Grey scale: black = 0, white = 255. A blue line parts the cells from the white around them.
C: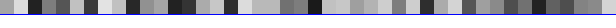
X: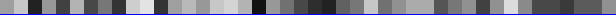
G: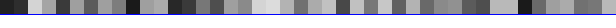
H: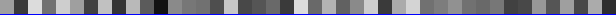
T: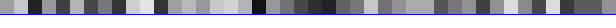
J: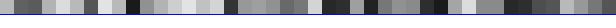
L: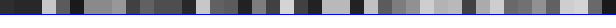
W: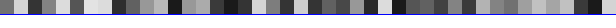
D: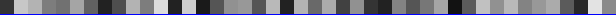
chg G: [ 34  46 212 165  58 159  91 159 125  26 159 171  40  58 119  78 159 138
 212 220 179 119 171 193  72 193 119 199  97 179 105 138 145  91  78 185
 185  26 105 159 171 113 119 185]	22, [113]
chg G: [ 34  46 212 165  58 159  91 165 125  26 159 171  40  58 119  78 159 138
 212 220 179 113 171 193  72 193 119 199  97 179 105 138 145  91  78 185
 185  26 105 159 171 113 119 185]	8, [159]
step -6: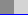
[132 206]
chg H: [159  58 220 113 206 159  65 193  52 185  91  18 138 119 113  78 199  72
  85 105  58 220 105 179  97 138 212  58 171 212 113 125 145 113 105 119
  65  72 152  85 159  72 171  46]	27, [206]
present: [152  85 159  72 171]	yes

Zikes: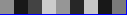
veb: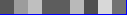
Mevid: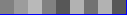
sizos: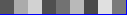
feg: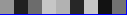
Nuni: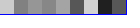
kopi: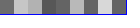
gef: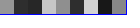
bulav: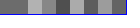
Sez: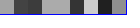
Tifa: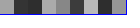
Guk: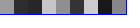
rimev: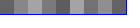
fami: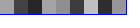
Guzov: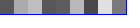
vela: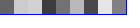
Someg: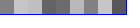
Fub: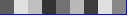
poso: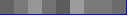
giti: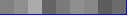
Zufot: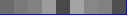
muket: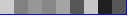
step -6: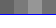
[ 94 116 144 108]
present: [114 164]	no
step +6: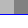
[191 135]
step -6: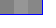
[123 144 129]

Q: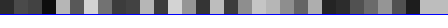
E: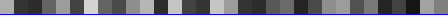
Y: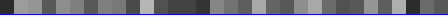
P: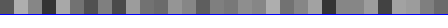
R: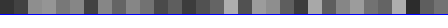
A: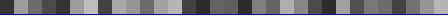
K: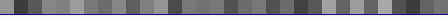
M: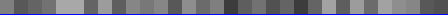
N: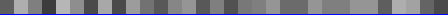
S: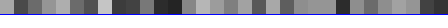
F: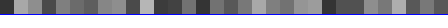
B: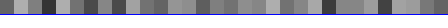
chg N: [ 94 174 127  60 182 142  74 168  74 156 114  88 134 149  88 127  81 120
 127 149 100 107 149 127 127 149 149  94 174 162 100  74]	21, [107]
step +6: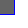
[106]
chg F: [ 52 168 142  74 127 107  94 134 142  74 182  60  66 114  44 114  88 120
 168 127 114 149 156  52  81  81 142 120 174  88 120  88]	15, [52]

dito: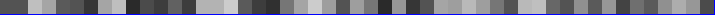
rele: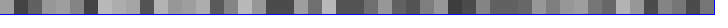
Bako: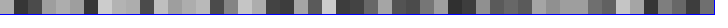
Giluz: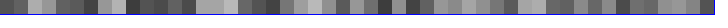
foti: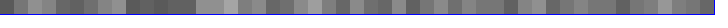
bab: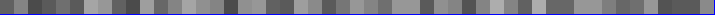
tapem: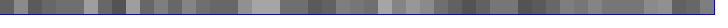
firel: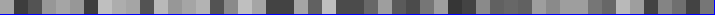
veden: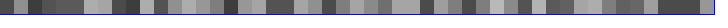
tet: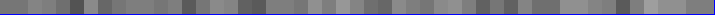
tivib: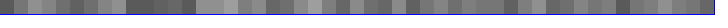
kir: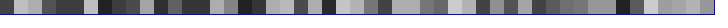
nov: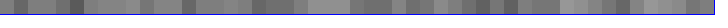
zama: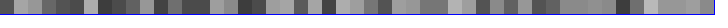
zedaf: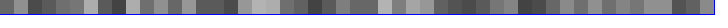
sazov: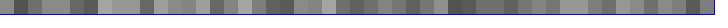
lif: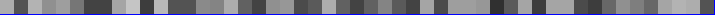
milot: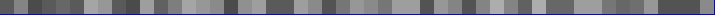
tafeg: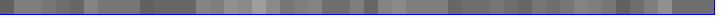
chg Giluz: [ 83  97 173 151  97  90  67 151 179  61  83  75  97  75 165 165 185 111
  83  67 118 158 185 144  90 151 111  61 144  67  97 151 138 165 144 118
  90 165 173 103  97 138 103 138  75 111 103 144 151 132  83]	18, [103]
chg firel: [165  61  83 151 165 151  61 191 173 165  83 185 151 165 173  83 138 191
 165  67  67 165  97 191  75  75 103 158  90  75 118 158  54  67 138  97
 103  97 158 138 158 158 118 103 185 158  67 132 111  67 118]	15, [179]
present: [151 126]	yes
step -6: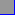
[145]

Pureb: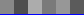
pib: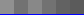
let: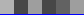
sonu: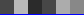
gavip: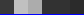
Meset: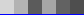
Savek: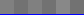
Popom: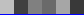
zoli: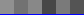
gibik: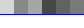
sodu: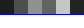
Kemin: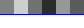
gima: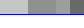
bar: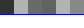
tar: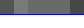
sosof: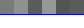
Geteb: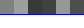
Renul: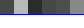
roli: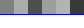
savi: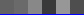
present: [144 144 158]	yes
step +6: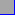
[172]
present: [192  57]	no

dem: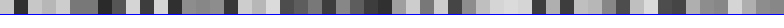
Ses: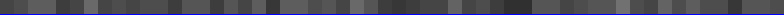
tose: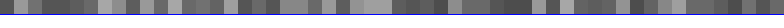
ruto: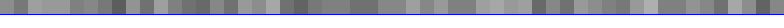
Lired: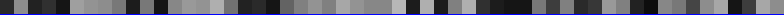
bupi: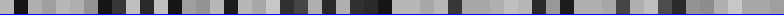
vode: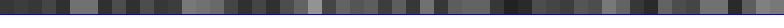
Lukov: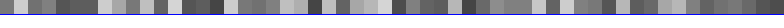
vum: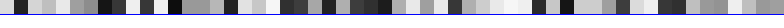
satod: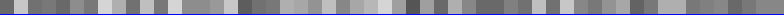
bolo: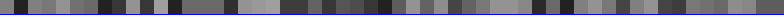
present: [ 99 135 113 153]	no
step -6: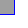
[153]
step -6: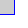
[199]
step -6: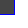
[63]

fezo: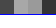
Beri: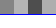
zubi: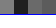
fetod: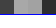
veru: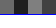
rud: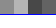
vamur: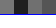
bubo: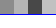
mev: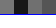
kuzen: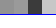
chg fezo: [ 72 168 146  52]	3, [154]
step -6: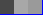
[ 66 162 148]

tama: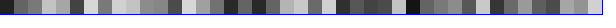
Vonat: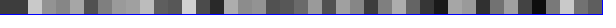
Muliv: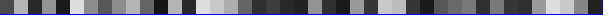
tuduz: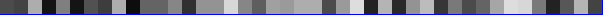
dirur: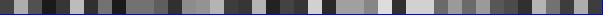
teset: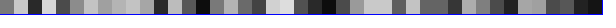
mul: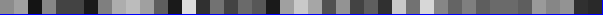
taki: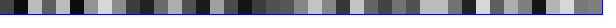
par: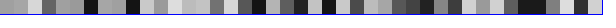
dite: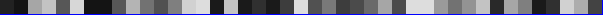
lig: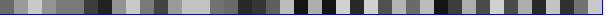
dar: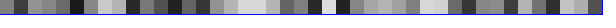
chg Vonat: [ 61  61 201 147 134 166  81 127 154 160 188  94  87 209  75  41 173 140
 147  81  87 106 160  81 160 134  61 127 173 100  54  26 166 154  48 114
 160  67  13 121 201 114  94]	23, [154]
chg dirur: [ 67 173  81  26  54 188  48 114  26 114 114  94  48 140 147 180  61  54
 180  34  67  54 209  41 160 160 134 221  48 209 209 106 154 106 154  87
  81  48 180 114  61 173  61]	37, [75]
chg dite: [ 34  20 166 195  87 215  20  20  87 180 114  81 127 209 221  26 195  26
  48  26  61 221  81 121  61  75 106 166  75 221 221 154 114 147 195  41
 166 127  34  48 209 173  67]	39, [26]

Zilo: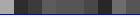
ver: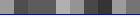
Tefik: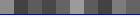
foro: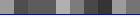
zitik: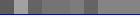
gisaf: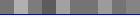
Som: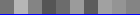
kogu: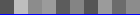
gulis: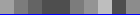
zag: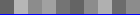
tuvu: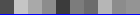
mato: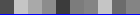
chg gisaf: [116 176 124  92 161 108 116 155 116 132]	6, [116]
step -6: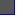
[79]
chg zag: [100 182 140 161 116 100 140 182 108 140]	8, [176]
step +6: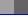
[167 106]
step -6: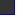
[46]
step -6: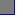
[118]

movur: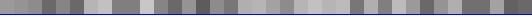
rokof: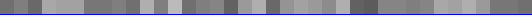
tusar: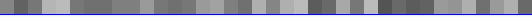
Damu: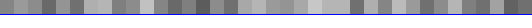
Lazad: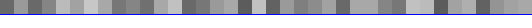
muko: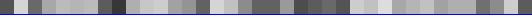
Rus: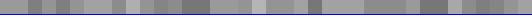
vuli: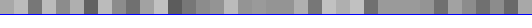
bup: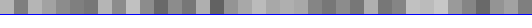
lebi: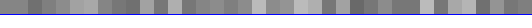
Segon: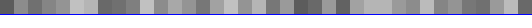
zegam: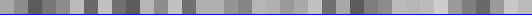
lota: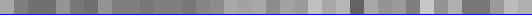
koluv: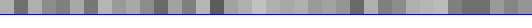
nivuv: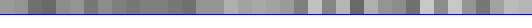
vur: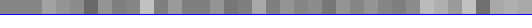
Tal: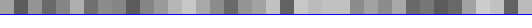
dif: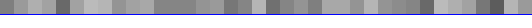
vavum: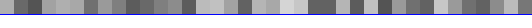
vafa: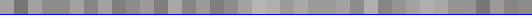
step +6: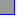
[160]
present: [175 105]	yes
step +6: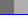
[118 181]
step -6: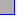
[169]

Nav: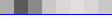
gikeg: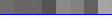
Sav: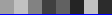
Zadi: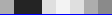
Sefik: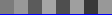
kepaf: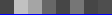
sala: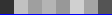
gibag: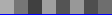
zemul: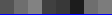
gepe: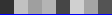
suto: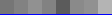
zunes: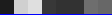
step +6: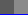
[ 97 144]
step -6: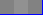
[124 139 124]
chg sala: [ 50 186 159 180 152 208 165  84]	2, [193]
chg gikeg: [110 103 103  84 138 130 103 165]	7, [97]

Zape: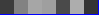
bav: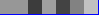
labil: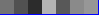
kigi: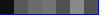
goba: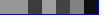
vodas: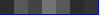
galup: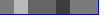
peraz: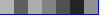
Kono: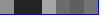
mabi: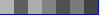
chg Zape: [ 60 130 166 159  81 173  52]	5, [74]
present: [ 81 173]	no

